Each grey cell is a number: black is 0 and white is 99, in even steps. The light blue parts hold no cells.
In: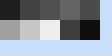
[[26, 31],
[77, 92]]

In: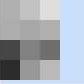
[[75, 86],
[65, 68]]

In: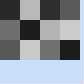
[[72, 18],
[11, 70]]

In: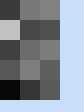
[[47, 50],
[28, 31]]

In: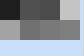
[[31, 29],
[44, 47]]

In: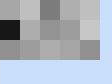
[[74, 48],
[67, 57]]
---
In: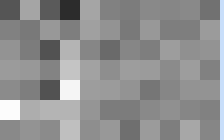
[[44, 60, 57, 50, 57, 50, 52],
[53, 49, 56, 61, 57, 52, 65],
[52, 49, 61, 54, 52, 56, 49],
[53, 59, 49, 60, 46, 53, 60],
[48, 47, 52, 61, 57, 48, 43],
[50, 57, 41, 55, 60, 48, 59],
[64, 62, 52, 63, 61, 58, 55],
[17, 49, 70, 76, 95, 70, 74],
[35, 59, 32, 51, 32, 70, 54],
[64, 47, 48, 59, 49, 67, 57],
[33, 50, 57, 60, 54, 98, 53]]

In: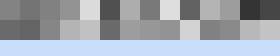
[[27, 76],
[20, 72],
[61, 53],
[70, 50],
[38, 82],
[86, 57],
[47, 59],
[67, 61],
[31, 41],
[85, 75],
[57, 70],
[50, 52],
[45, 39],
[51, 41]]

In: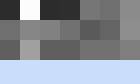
[[54, 55, 49],
[43, 39, 44],
[46, 35, 44],
[18, 44, 37],
[17, 50, 37],
[98, 52, 62],
[17, 43, 37]]

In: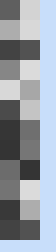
[[82, 84, 32, 85, 65, 76, 43, 46, 20, 85, 67, 32],
[37, 67, 26, 52, 84, 29, 21, 20, 42, 45, 22, 26]]

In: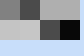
[[68, 3],
[68, 29],
[29, 77],
[50, 76]]

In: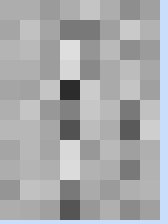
[[62, 69, 60, 65, 62, 75, 80, 68, 69, 70, 62],
[55, 78, 55, 73, 76, 47, 35, 62, 47, 68, 54],
[67, 62, 72, 66, 66, 72, 67, 72, 67, 60, 68],
[76, 47, 58, 53, 79, 77, 73, 59, 69, 66, 59],
[67, 47, 86, 83, 17, 50, 32, 84, 85, 47, 33],
[60, 64, 61, 61, 76, 59, 65, 64, 68, 73, 62],
[67, 75, 72, 68, 63, 76, 71, 71, 70, 75, 66],
[67, 64, 70, 68, 64, 68, 71, 64, 67, 58, 67]]

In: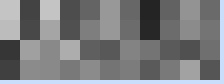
[[41, 45, 43, 33],
[57, 54, 31, 63],
[38, 42, 35, 47],
[14, 15, 45, 35],
[40, 42, 51, 48],
[59, 59, 34, 45],
[39, 49, 37, 54],
[30, 31, 67, 47],
[76, 64, 53, 53],
[26, 28, 62, 54],
[76, 73, 21, 25]]

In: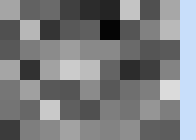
[[65, 72, 35, 51, 85, 49, 36],
[31, 50, 33, 24, 49, 58, 37],
[76, 33, 41, 17, 43, 45, 55],
[14, 2, 53, 39, 34, 49, 51],
[17, 37, 53, 73, 54, 31, 53],
[25, 34, 61, 79, 33, 37, 63],
[41, 20, 54, 63, 34, 78, 53],
[38, 71, 48, 19, 62, 40, 49],
[64, 31, 34, 64, 46, 45, 23]]
